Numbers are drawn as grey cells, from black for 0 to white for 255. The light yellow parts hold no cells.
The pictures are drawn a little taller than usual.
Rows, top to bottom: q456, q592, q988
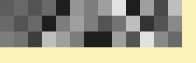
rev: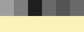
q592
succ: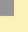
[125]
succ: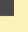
[190]
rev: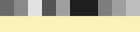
q988
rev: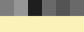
q456
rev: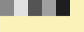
q988
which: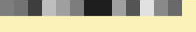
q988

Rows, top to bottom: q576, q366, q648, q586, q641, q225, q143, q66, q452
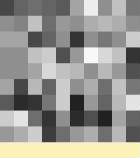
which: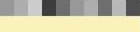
q452
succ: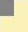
[193]
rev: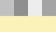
q576

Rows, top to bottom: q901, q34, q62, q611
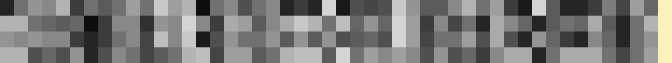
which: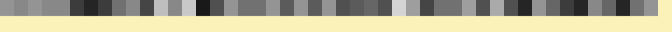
q62
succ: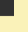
[148]
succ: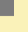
[69]

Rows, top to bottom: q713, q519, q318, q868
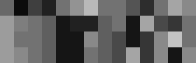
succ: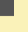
[45]
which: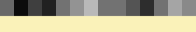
q713
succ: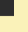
[114]
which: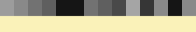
q868
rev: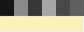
q868
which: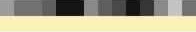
q318
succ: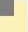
[114]

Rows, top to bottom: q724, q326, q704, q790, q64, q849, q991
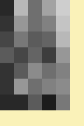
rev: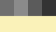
q64
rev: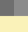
q64
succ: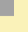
[206]
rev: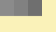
q849

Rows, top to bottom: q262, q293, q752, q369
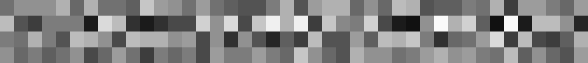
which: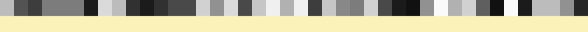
q293
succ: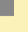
[124]
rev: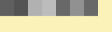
q262
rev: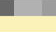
q262

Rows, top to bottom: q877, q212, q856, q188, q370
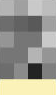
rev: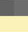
q212
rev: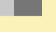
q856
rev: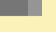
q856

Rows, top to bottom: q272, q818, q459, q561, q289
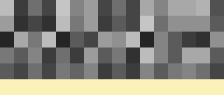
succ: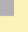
[81]
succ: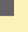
[132]
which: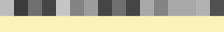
q272
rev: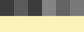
q289

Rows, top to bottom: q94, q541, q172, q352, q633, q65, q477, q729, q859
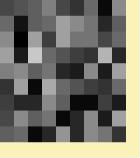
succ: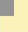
[39]
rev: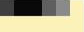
q477
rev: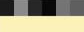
q729
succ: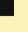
[95]
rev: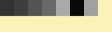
q65
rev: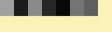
q729
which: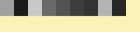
q352

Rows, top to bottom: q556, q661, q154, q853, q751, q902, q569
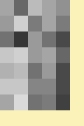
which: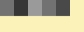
q154
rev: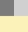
q661
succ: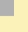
[187]
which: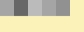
q556

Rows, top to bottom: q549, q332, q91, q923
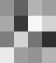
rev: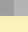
q549
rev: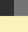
q91
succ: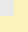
[158]
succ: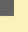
[180]
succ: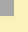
[56]

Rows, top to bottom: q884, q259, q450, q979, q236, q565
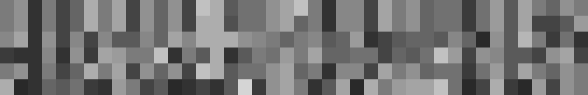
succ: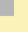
[123]
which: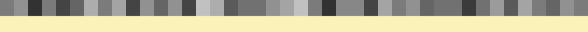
q884
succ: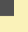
[113]

